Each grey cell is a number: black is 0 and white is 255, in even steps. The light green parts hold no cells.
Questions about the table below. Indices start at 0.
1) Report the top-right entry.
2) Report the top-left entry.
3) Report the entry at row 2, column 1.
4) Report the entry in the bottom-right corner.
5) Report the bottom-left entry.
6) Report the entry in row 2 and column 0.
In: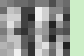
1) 107
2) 137
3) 208
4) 78
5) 167
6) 180

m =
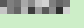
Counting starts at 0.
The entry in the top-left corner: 88
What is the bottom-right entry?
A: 209
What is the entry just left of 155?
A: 60
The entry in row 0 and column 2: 114
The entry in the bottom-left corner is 197
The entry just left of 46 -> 140

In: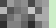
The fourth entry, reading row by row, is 142
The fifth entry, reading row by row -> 73
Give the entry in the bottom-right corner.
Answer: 157
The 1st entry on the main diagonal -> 73
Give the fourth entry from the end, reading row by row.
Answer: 98

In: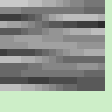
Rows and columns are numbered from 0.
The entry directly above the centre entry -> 148
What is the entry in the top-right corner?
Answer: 118
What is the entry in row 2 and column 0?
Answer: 61
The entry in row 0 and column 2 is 201
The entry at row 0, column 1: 201
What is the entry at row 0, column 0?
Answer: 201
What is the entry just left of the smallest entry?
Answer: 61
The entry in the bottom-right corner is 89
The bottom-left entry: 189
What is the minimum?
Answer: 45
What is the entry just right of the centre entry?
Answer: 161
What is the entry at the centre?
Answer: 161
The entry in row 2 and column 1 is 61
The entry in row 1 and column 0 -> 134
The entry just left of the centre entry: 161
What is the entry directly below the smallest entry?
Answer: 189
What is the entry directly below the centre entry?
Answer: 118
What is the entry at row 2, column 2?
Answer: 61
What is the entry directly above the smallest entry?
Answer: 174
